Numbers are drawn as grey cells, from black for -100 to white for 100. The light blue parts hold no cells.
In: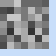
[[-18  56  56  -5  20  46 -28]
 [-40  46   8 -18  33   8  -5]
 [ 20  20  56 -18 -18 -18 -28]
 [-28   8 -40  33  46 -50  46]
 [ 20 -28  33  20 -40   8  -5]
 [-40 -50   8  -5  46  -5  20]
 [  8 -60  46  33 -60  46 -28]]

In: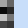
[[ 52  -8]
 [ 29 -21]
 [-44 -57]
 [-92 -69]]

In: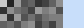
[[-60  12 -12 -23 -48  22  -1  12 -36]
 [-23 -12 -36  -1  12 -48 -23 -48  -1]
 [ 35 -60  22 -36 -12 -36 -12  -1  -1]
 [ 58 -72  22 -36 -23 -60 -48 -23  12]]

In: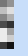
[[ 50  74]
 [ 84  61]
 [  5  37]
 [ 84  26]
 [ -7  15]
 [-40 -61]
 [-51 -84]]

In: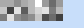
[[ -2  77  11  -2  11  55 -38 -15 -49]
 [ 33  33  11  33  45 100  21 -15  21]
 [ 55 -49  77 -27  45  67  77  -2  45]]

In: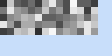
[[ -5  81  21   8 -25  -5  56  -5  21 -38  81  68 -51  68]
 [-63  56 -25 -38 -15 -51  34  81  -5 -38  94 -25 -25 -51]
 [ 81  21 -38  34  34  -5   8   8 -38   8  21  56  81  56]
 [-51   8  21  45  34  81 -25 -25 -15  -5   8  34 -15  45]
 [-51 -38  56  45  68 -63  68  94   8  34  21 -15  81  21]]

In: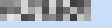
[[ 31  78  66 -41 -29  66  -4   8 -29  43 -51  53  31]
 [  8   8  21  66  -4   8 -29  66 -16  66 -51 -41  -4]
 [-29  -4 -16  66  31  53 -41  53 -41 -16  43 -16  21]]

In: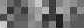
[[-40   1 -29 -29   1  32 -61 -51 -73  12 -19 -29]
 [ 12 -19 -40  -9  22  56  -9 -51   1  22  12  -9]
 [ 56 -40 -19 -19  12   1 -40   1 -73  -9 -29 -29]
 [ 22 -61 -19 -51  12  22  43 -51  32  22 -40  12]]

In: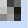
[[  4  28 -61]
 [ 50  16 -83]
 [ 62 -50 -17]]
